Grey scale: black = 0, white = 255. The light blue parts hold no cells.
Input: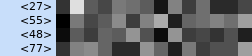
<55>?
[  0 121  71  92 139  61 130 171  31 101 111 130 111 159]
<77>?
[ 51 130 139 101  42  42 148 101  31 121  61  81  81 159]

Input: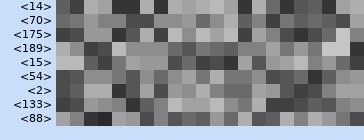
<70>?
[106 118 152 129 129  76  76 141 141 152 106 141 174  95 129  65 118  95
 106  95  76 162]
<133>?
[ 65  76 152 141 129  53  95 129 185 162 162 185 141 118 174  65  65  76
  95  86 129 141]
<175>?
[ 65  76 152 152  53  86 174  65 185 141 185 162 185  65 162 129  76  53
  76 106 197 129]
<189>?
[174 141  65  76 185 141 141 141 106  86 118 106  95 129 129 162 118 152
 118 197 197  53]

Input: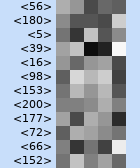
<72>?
[ 95 174 162 139 116]
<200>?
[128 128 139 174 128]
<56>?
[174 150  74 104  95]

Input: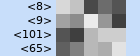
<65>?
[ 96 128 184 173 226]
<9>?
[162 140 235 150  63]
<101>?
[ 84  63 184 206 206]

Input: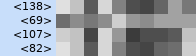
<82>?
[224 194  90 215 129  78  69 101 110 206]
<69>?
[110 140 120 140 206 151 140 162 162 162]
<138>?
[224 194  90 215 129  78  69 101 162 120]

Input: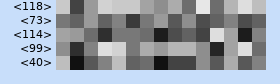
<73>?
[120  98 154  98 130  58 120 154  88 142  77  98 130  77  98]
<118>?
[201  67 154 210 201 201 163 142 172 109 231 109 181 222 190]
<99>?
[142  47 130 222 210 120 172 154 181 181 142  37 163 222 109]

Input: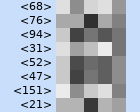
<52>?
[201  75 107  95 141]
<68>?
[223 141 213 223 151]
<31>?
[223 160 191 235 117]

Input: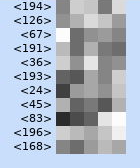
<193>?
[ 99  87 167 133 206]
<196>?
[206 186 167 197 240]
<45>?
[177  99 121  87 177]
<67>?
[252 109 145 155 133]
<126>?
[145 177 218 197 155]

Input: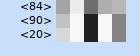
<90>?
[193 247  33 247 132]

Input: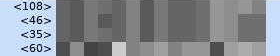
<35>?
[101  90 120 111 101 130  90 120 101 101 111 150 141 111 111]
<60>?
[ 78 141  68  78 204 130 141 160 130 150 150  78 160 172 160]

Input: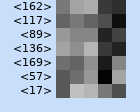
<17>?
[ 89 192 181 121  78]
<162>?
[121 163 172  57  47]
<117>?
[100 121 100  78  15]

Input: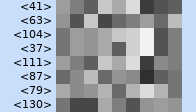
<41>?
[157 126  95 199 169 220  60  83  95]
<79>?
[169 138 148 179 106 179 220 179 117]

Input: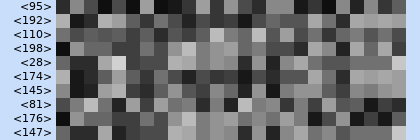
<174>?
[176  24  44  94 158  94  54 113  75  35  75  54  63  24  75  44  85  85
 167 113  44 167 158 167 158]
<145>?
[136  24  35 158 176  63  44  94 147  85  63 136 103  35 147  24 124 147
 147  94  63 136 124 147 158]
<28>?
[103  44  44 167 209  63  75  75 176 167 124 147 136  44 147  35 136 167
 113  85  85 113 113 113 199]
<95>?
[ 44 136  75  15  75  15 158  15  24  54 158  54 147  75  44 136 136  24
  54  15 136  35 136  54  94]
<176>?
[ 15 147 103 103  63  63 113  75 147 187 124 147 158 113 136 113 158 124
  24  75 147  24  63  24  94]

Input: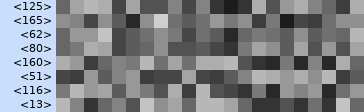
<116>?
[121 183 152 164  92 152 121  82 173  61 183  82  70  52 121  40 152 131
 152  40 112 152]
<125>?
[103 164 183 173  70 164  82  82 131  70 131  52  28  52 173  82 152 173
 131 103  61 173]
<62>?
[103 152 152 195  70  92 112 143 121  70 112  92  40 103 121 112  92 143
  92 112 103 183]
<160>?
[173 152  61 103 131 121 183 112 164 112 173 173 183  82  52  40 121  40
 131  40 173 103]
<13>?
[183 131  52 103 131  82 195 143 164 103 183 183 164 103  52  52  82  52
 112  52 195 103]

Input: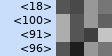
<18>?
[ 85  73 152 118]

